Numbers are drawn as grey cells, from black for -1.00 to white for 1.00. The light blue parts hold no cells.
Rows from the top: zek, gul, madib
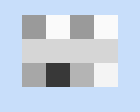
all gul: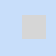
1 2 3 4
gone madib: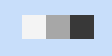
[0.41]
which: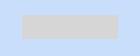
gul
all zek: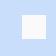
2 4
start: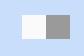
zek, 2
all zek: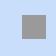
1 3
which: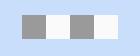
zek

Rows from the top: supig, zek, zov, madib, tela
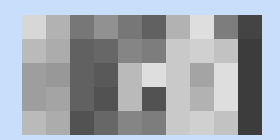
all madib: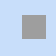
1
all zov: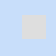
6 9
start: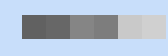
zek, 3
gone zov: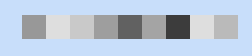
[-0.30]

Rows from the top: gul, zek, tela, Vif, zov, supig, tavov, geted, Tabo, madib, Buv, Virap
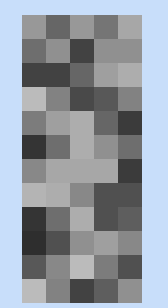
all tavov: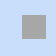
2 3 4
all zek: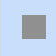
2 4 5
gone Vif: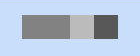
[-0.43]

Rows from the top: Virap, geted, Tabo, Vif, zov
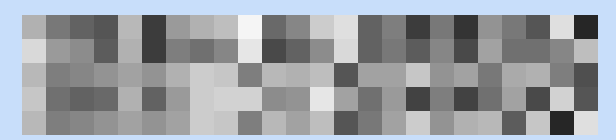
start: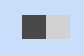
Vif, 22
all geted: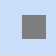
7
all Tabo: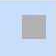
7 12 22
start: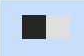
zov, 23
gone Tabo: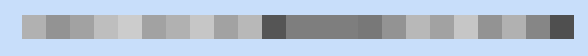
[0.33]

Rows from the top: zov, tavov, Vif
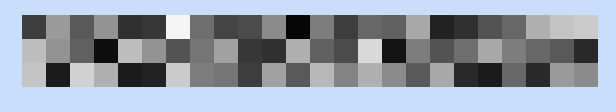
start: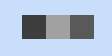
Vif, 10
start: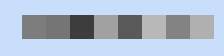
Vif, 8
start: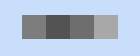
tavov, 17

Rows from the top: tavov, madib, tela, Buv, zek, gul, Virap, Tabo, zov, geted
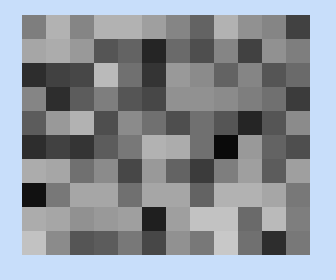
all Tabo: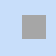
3 4 6 7 11
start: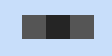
zek, 9
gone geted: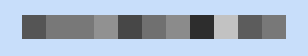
[0.57]
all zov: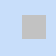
8 9
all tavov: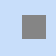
3 7 11

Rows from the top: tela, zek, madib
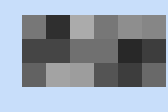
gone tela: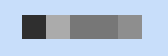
[0.05]
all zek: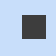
6
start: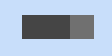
zek, 1

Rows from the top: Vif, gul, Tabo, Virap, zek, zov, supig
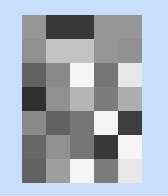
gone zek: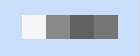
[-0.51]
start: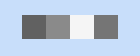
Tabo, 1
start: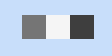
zek, 3
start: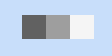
supig, 1
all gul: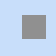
1 5
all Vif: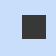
2 3

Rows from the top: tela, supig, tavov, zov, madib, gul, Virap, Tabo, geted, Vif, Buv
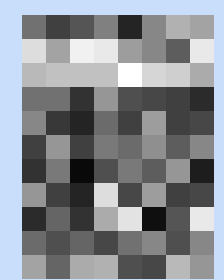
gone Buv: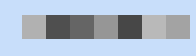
[0.34]
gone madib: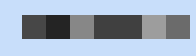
[-0.56]
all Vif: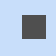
2 7
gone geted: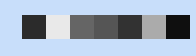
[0.78]
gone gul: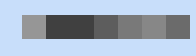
[0.12]
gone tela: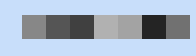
[0.00]
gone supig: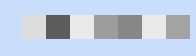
[0.89]

